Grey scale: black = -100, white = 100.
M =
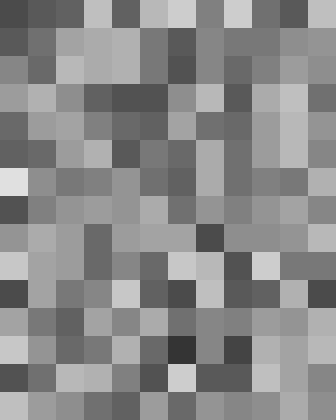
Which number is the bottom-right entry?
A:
11
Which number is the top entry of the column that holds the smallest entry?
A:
61
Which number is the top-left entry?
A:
-41
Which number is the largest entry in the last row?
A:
50
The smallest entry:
-59
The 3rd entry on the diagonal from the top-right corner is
0
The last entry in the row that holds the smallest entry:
44
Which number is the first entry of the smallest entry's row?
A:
56
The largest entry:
76
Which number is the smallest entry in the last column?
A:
-41
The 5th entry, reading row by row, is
-24
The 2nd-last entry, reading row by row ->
34
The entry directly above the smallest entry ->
-12
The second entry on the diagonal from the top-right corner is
11
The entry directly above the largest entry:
-24
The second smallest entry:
-47
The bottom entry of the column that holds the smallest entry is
-18
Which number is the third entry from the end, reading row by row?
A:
11
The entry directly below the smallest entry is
61
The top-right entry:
50
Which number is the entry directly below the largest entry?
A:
-36
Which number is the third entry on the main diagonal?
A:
44
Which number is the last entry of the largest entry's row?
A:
39
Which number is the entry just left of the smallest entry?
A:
-18

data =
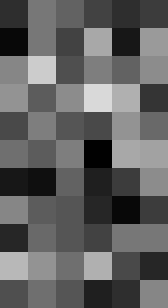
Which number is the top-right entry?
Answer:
-53
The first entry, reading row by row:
-64
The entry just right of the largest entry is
38
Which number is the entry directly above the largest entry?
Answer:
-1
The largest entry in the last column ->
27
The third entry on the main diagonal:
-38
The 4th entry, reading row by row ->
-48
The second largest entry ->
60
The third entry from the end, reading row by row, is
-76
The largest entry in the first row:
-7
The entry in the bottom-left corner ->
-38
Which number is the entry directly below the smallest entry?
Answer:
-76
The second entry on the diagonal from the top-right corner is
-82
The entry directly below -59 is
-18
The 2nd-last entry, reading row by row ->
-64
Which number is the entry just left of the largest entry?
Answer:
10
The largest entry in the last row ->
5
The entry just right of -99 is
32
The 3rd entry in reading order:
-23
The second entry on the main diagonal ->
-7
